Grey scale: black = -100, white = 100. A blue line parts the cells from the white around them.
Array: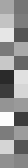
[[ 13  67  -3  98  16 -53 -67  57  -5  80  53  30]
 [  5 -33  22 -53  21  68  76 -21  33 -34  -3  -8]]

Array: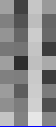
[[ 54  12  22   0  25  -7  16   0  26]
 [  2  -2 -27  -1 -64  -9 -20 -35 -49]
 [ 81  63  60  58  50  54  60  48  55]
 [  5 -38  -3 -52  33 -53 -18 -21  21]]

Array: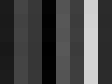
[[ -78  -80  -81  -79  -80  -79]
 [ -46  -47  -48  -47  -48  -46]
 [ -57  -58  -58  -57  -57  -56]
 [ -98  -99 -100  -98  -99  -98]
 [ -34  -33  -31  -33  -32  -34]
 [ -51  -52  -54  -51  -53  -51]
 [  64   66   66   66   65   63]
 [ -66  -67  -67  -66  -67  -66]]

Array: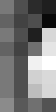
[[  9  -5  -5  -5 -22  -5 -22  -5]
 [-30 -38 -38 -38 -48 -38 -48 -38]
 [-12  48  64  89 -12 -76 -39 -66]
 [-35  69  70 100  79  69 -93 -76]]

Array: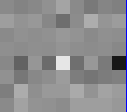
[[  8  -1  14   7  12   8  24   8]
 [ 27  35  -7 -23  10  14  15   3]
 [ 15  12   7  18  12  11  19   7]
 [ 14  20  11 -16  11  14   6  14]
 [ 10  20  22  80  16  19 -14  29]
 [ 24  33  -2 -13  11  15  10   8]
 [ 24  15  -8  19  10   8  36  -5]
 [ 24  28  -3  -4  11  13  17   4]
 [ 19  22   0 -82   7  11  22   0]]

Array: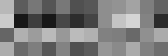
[[ 36 -21  59  44]
 [-17  38 -82 -28]
 [ -1  22 -51  -7]
 [-32  46 -81 -33]
 [  3  19 -44  -6]
 [-37  47 -65 -37]
 [-29  39 -46 -32]
 [ 18   1  11  11]
 [  8  -1  54  15]
 [ 33 -18  67  28]
 [  1  13   3  -1]
 [-14  34 -66 -23]]

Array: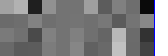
[[-18  -4 -16  27]
 [-29 -11 -14  40]
 [-28 -42   2 -76]
 [ -3   1 -13  14]
 [-10 -10 -10 -10]
 [  5   0  -9 -10]
 [-24 -12 -12  25]
 [-18 -21  -6 -28]
 [ 51  44 -29   0]
 [-17 -16  -9 -14]
 [-48 -61   7 -92]]
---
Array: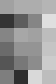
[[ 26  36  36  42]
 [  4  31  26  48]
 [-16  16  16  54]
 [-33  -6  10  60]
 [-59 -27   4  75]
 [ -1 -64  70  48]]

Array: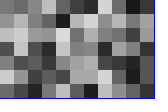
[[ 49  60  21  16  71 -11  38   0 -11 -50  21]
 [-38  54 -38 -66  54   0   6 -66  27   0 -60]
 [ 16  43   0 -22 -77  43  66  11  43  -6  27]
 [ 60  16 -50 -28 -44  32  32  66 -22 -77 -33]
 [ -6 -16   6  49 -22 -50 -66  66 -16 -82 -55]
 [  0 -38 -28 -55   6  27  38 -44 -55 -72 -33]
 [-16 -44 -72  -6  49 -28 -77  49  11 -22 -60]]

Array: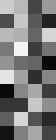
[[ -5  91 -53 -10]
 [-26  67 -36 -69]
 [-41  56 -31 -74]
 [ 61  44 -47  21]
 [ 44  38 -21  67]
 [ 79  27 -64   5]
 [-92   5  32 -53]
 [-86   0  32 -47]
 [ 16 -15 -21 -92]
 [-58 -58  56  11]]

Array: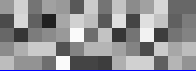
[[-41  69 -25 -75  31  64  48 -31  75 -47  75  53 -25  -3]
 [ 20  64  -9  26  20 -31  59  -9  53   9  26  69 -19 -19]
 [  9  37  59  59 -36   3  42  42  26   3 -41  59  31  48]
 [ 48  15  15 -14  96 -47 -47 -52  37  64  64 -25  42  15]
 [-19 -58  -3   9  20  96 -14  53 -58  -9  90 -52  -9   3]]

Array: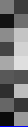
[[ 32  75]
 [-47  65]
 [ 10  54]
 [-64  49]
 [-91  21]
 [-85 -14]
 [-31 -36]
 [ -2 -53]
 [-20 -58]]

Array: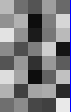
[[ 14  40 -90  -1  68]
 [ 73  29 -90 -23  51]
 [-34  19 -62  19 -28]
 [ 78  14 -79  -7  46]
 [-13   9 -44 -50  83]
 [ 46 -13 -34  24 -18]
 [  9 -39  -1  62 -84]
 [ 40 -50  29  34 -68]]
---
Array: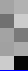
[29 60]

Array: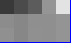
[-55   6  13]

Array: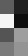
[-26 -89]

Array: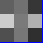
[-25  -4 -63]

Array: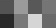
[-35  -6]

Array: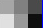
[30 20]
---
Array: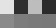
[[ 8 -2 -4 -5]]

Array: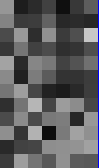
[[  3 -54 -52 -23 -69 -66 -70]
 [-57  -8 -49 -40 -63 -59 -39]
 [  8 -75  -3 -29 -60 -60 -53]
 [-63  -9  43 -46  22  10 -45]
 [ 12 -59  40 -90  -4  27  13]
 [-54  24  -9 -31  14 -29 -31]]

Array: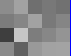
[[ -3   5  27  -5   4]
 [  8 -24  20  27  28]]

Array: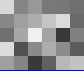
[[  6  25  36  55  72 -18]
 [ 72 -37   8  36  10 -28]]

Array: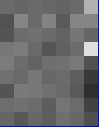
[[-36   4 -17   3 -30   4   4]
 [ -7  -3 -18 -33 -24 -15  75]
 [-12 -18  -7 -19 -16 -26 -55]
 [-14 -11 -15 -27  -9 -16 -48]]

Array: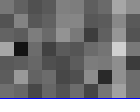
[[-35   3 -32 -24   4   5 -32 -29   7 -30]
 [ 31 -85 -15 -49 -29 -33 -16  -9  63  -6]
 [-28  20 -22 -15 -44 -38  10 -68  13 -15]]

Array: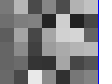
[[-13  -1   1 -72  62 -74 -45]
 [-21   9 -50  22  33  41  45]
 [-18 -43  83   9 -62  -7   3]]
